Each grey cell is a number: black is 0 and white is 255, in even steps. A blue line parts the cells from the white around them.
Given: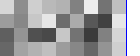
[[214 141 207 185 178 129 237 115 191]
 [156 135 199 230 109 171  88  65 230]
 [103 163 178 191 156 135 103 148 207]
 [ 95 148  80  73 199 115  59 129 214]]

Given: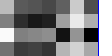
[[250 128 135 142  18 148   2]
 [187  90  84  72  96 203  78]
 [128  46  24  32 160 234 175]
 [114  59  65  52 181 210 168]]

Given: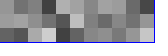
[[156 162 143 114  85 190 128 106 135 114 150]
 [150 114 128  65 176 162 135 162 156 106  71]
 [ 99  85 170 206  65  99 135 143 121 150 198]]

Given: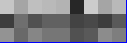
[[198 165 191 185 179  39 204 165 185]
 [147 105 134 118 118  81  89 140 126]
 [ 61 111  81  97  97  67  73  61  89]]

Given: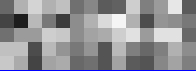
[[200 171  68 163 171 104 112  84 163  91  84 135 163 127]
 [192 192  76 185 148 120 148  84 185 127 104 127 177 141]
 [112 155 155 206 200 141 163 171 206 225 155 225 225 104]
 [104 177 212 177 192 112 135  91  97 206 127 155 231  91]
 [ 68  29 185 120  60 141 177 218 245 177  76 148 141 120]]

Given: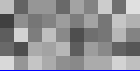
[[217 150 197 171 143 137 171 171 211 191]
 [191  99 150 150 105 163 131 204 111 224]
 [105  78 171 163 183  93 157 137  99  86]
 [ 93 211 125 191 137  78 111 118 183 131]
 [ 64 143 118 131 157 125 163 118 197 177]]

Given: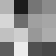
[[214 109 160 166]
 [193 206 152 172]
 [180  28 117 139]
 [ 93 235  80  72]]
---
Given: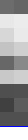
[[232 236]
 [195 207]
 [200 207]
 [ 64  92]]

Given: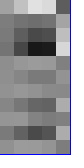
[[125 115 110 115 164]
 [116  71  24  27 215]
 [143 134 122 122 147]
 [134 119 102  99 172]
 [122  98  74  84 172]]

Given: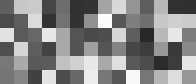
[[ 75  94 220  51 114  50 145 252  87 127 112 200 207 203]
 [ 79 214  94  67 169  83 159  84 131  70  61 152  57 138]
 [117 133  65 228  76 103 236 119  86 248 118 181 221 150]]

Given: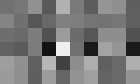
[[132 112  86 105 128 126 116 114 118  96]
 [ 98  91 125  18 238 113  26 163 148  27]
 [155 143  94 156 101 147 159  99 106 147]]

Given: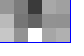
[[186 118 100 146 145]]

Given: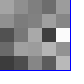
[[144 124 129 159 134]
 [106 160 156 181 146]]

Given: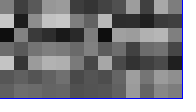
[[199  29 141 194 199 126  98 185  45  46  32  59  63]
 [108  89 116 127 122 106 129  92 110  65 108 114  70]
 [ 86  96  84  98 112  73  84  77 101 158 117 155 143]]

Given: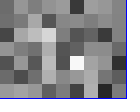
[[111 122 168  86 135 139 126 140 131]
 [148 126 113 174  84  97 141 140 105]
 [107  77 111 176 136 152 172 117  93]]
